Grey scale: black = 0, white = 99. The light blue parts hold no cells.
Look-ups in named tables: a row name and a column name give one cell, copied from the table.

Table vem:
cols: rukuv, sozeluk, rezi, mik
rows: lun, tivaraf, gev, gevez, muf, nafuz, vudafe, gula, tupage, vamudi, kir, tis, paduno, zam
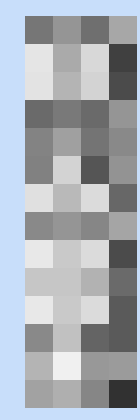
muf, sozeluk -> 62
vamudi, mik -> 41
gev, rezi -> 82
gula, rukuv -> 53
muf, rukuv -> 51
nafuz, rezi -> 33
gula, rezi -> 52
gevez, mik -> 58
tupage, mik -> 29
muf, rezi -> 45
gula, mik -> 64
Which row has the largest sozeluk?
paduno

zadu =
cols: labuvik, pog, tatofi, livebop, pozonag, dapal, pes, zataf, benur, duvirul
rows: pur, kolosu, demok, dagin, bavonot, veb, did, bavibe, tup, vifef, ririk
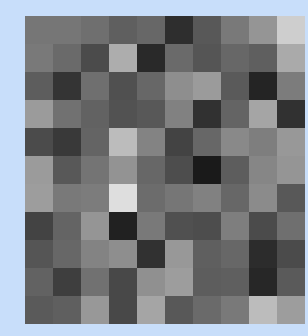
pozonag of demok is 40
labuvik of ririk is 35
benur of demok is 14
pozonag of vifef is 56
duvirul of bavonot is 59
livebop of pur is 37
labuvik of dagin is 60
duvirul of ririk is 61
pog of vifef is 24
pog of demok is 20
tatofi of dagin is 38

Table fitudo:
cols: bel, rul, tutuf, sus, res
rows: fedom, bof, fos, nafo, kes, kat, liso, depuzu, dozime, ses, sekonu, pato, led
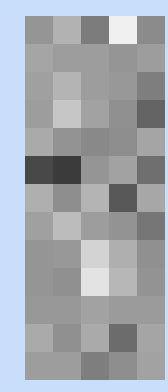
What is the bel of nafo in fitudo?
61
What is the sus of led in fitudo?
55
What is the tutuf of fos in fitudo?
61
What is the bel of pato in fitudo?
66
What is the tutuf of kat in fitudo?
58
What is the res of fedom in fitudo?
54
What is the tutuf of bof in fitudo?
61
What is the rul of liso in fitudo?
55
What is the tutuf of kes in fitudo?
53
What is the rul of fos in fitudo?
70
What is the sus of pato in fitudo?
42
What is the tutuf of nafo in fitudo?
63
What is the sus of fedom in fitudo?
93
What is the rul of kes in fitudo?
57
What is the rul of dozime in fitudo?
59
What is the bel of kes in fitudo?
66
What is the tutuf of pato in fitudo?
66
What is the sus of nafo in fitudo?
56
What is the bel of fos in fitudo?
62
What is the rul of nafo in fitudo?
77

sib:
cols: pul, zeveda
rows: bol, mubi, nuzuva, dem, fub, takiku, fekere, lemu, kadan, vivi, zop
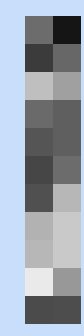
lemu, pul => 69
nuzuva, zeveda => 62
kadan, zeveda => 78
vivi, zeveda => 59
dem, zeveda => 37
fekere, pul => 31
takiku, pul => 27
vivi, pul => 91
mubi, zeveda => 40
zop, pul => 29
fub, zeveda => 37
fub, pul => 33
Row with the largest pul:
vivi

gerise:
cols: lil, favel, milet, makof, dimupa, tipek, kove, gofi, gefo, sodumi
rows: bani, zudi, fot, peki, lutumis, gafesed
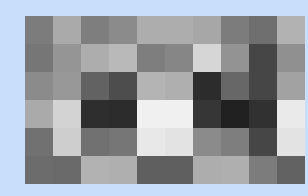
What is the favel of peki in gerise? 82
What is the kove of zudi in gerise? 83
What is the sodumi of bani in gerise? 69
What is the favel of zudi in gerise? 58
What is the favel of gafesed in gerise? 41
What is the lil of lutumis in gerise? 44
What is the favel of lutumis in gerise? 80
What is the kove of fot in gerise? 17
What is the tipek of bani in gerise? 67
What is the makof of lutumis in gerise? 46
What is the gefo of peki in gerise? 19
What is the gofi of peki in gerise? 13
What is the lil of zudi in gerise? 46
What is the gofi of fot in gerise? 40
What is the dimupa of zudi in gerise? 49
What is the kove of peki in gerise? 21
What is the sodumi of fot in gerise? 63
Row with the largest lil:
peki

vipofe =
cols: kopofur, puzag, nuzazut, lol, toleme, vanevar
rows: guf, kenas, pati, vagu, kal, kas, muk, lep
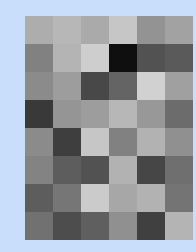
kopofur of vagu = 22
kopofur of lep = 44
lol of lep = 56
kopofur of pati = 54
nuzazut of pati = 28
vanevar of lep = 70
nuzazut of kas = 32
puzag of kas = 36
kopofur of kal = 54
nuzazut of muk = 79
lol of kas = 69
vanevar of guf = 63
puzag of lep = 30
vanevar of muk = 45
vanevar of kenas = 35
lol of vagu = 71
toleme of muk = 69
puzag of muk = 46

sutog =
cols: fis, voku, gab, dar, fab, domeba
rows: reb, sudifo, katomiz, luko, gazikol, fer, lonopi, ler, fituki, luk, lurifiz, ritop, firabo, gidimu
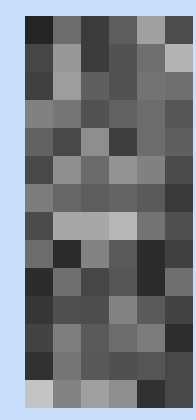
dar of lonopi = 39
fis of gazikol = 38
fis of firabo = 19
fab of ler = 45
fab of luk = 17
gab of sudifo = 23
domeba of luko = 33
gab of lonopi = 36
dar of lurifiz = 51
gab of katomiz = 37
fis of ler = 29
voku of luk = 43
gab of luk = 27
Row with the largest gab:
ler

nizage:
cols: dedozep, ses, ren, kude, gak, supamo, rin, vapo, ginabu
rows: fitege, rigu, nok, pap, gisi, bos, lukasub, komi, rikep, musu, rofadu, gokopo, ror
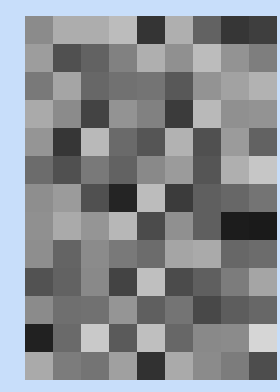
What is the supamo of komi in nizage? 56
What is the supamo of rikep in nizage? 64
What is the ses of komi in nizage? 66
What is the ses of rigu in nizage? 31
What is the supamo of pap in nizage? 23
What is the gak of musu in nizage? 74
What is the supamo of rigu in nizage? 56
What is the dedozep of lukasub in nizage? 55

